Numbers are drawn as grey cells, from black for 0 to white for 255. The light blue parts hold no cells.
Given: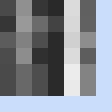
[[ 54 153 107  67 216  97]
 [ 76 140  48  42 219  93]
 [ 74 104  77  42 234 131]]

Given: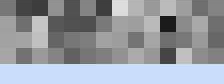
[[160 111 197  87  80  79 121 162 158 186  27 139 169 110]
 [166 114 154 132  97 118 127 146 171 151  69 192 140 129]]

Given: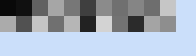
[[169  80 196 113 182  34 211 115  42 164 141]]

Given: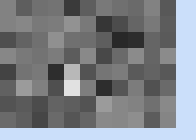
[[129 134 122 125 146 122  54  76 101 123  93]
 [134 122 115 125  92 137  72 107 139 103 140]
 [ 96 153 128  78 223 127  44  87 124  81 106]
 [106  95  71 106  87 102 136 134 142  92 131]]

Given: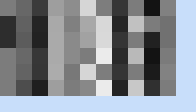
[[ 45  97  36 169 128 168 216  37 193 124 113]
 [124 104  55 170 138 124 235  42 185  19 123]
 [124  77  31 158 124 136 235  36 200  48 124]]

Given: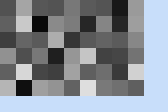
[[ 96 201   9 138 124  38 133  38 158]
 [145  79 120  31 150 197  66  70 115]
 [181  15 159 147  98 222 121 112  95]]
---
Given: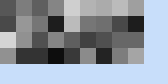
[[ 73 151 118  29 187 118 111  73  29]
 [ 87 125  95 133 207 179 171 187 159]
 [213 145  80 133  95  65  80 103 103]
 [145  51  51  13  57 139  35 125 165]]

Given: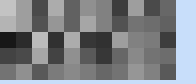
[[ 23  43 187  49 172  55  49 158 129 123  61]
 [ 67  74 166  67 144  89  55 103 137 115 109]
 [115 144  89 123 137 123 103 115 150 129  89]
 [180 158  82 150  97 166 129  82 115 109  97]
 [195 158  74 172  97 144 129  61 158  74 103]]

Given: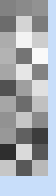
[[179 116 249]
 [ 81 159 224]
 [172 243 205]
 [166 108 192]
 [198  88 185]
 [130 138 146]
 [146 198 138]
 [166 230 130]
 [108 212 123]
 [ 46 218  88]
 [152  96  60]]

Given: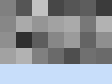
[[128  85 194  71  85  93  59]
 [135 170 149 162 170 120 178]
 [162 178 128 106  78 112 106]
 [143  47  93 135 155 100 143]]

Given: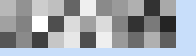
[[161 130 255  78 219 161 219 130  50 122  36]
 [184 146 205 191 101 239 138 154 176  50 169]
 [ 86 138  64 198 231  78 239 154 107 176  94]]

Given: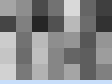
[[197 108 191 134 101  94 157]
 [204 114 185 142 149  87 149]
 [210 121 178 134 165  94 128]
 [165 142  75 114 217 101  63]
 [ 69 128  38  81 185 108  50]]

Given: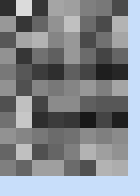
[[ 87 165 179 133 152  74 113 165]
 [127 101 159 159 107  80 179 173]
 [146  80 133 120 133 152 127 165]
 [146 133 120 107 113 139 127 139]
 [146  54 113  95 152 107  68 101]
 [152  54 101 146 192 107  74 179]
 [101 192  80 101 127 179 159 146]
 [ 80 192  68 139 139  95  87  87]
 [120  87  60  46  95  68  30  38]
 [ 46 219  54 165 159 127 120  74]
 [113 199  46  60  54  24  68  30]]
